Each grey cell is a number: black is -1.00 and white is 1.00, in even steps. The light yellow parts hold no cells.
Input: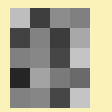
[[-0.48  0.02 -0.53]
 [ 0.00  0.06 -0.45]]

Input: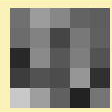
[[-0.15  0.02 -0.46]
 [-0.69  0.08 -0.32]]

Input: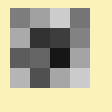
[[ 0.33 -0.61 -0.52]
 [-0.28 -0.21 -0.83]]

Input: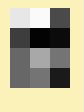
[[-0.52 -0.98 -0.91]
 [-0.19  0.32 -0.09]]

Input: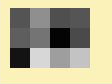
[[-0.26 -0.09 -0.97]
 [-0.85  0.69  0.24]]

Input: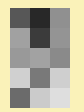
[[ 0.26 -0.54  0.16]
 [ 0.20  0.27  0.08]]

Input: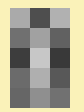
[[-0.12  0.26 -0.24]
 [-0.52  0.56 -0.55]]

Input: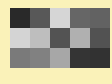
[[ 0.66  0.49 -0.35]
 [-0.04  0.01  0.31]]

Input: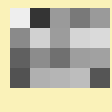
[[ 0.08  0.64  0.22]
 [-0.25  0.10 -0.12]]
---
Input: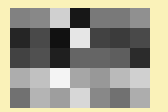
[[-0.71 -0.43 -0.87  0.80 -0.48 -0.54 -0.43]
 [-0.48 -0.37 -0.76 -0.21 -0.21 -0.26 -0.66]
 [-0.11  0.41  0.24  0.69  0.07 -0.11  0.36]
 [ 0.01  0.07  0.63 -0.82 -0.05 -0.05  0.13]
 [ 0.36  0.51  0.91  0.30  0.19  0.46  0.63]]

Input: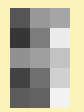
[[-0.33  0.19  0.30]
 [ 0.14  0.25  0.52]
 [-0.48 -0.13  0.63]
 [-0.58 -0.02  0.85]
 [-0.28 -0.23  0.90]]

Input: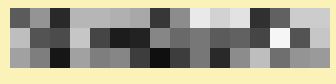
[[ 0.26 -0.01 -0.83  0.26 -0.01  0.05 -0.52 -0.88 -0.52 -0.07 -0.68  0.10
   0.49 -0.13  0.16  0.21]
 [-0.29  0.16 -0.68  0.43  0.43  0.38  0.32 -0.57  0.10  0.83  0.65  0.77
  -0.62 -0.24  0.60  0.60]
 [ 0.49 -0.35 -0.41  0.55 -0.46 -0.78 -0.73  0.05 -0.18 -0.07 -0.29 -0.24
  -0.46  0.93 -0.35  0.55]]

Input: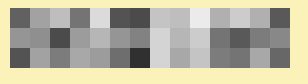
[[ 0.17  0.12 -0.41  0.22  0.43  0.17  0.02  0.66  0.43  0.60 -0.09 -0.30
  -0.03  0.07]
 [-0.35  0.27 -0.03  0.32  0.22 -0.14 -0.62  0.66  0.32  0.54 -0.03 -0.09
   0.32 -0.19]
 [-0.24  0.27  0.49 -0.09  0.72 -0.35 -0.41  0.54  0.49  0.84  0.38  0.60
   0.38 -0.30]]

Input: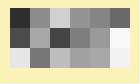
[[-0.40  0.32 -0.46 -0.01  0.21  0.95]
 [ 0.80 -0.07  0.48  0.26  0.32  0.90]
 [-0.64  0.10  0.63  0.16  0.05 -0.17]]

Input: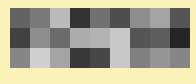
[[-0.49  0.11 -0.16  0.35  0.40  0.57 -0.33 -0.27 -0.71]
 [ 0.05  0.62  0.29 -0.55 -0.44  0.57  0.00  0.17  0.05]
 [-0.22 -0.05  0.46 -0.60 -0.11 -0.39  0.11  0.29 -0.33]]

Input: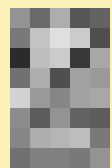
[[-0.11  0.36 -0.38  0.26  0.20]
 [-0.11  0.00  0.00 -0.05  0.15]
 [ 0.65  0.20  0.05  0.26  0.31]
 [ 0.10 -0.27  0.15 -0.22 -0.27]
 [ 0.15 -0.16  0.36 -0.32 -0.22]
 [ 0.05  0.36  0.42  0.48 -0.05]
 [-0.66  0.48  0.59 -0.56  0.31]
 [-0.05  0.53  0.75  0.59 -0.38]]

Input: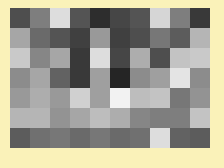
[[ 0.30 -0.17 -0.34 -0.50  0.20 -0.50 -0.39 -0.07 -0.28  0.42]
 [ 0.10  0.30 -0.23 -0.55  0.25 -0.71  0.10  0.25  0.79  0.10]
 [-0.28 -0.12 -0.07 -0.17 -0.07 -0.17 -0.12  0.73 -0.23 -0.28]
 [ 0.42  0.42  0.15  0.30  0.48  0.36  0.05 -0.01 -0.01  0.53]
 [ 0.20  0.36  0.20  0.63  0.25  0.90  0.48  0.53 -0.07  0.15]
 [ 0.58  0.05  0.30 -0.55  0.73 -0.45  0.36 -0.39  0.53  0.58]
 [-0.39 -0.01  0.73 -0.34 -0.65 -0.45 -0.34  0.68 -0.01 -0.55]]

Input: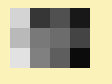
[[ 0.66 -0.58 -0.37 -0.81]
 [ 0.77  0.00 -0.26 -0.91]
 [ 0.45 -0.05 -0.15 -0.47]]
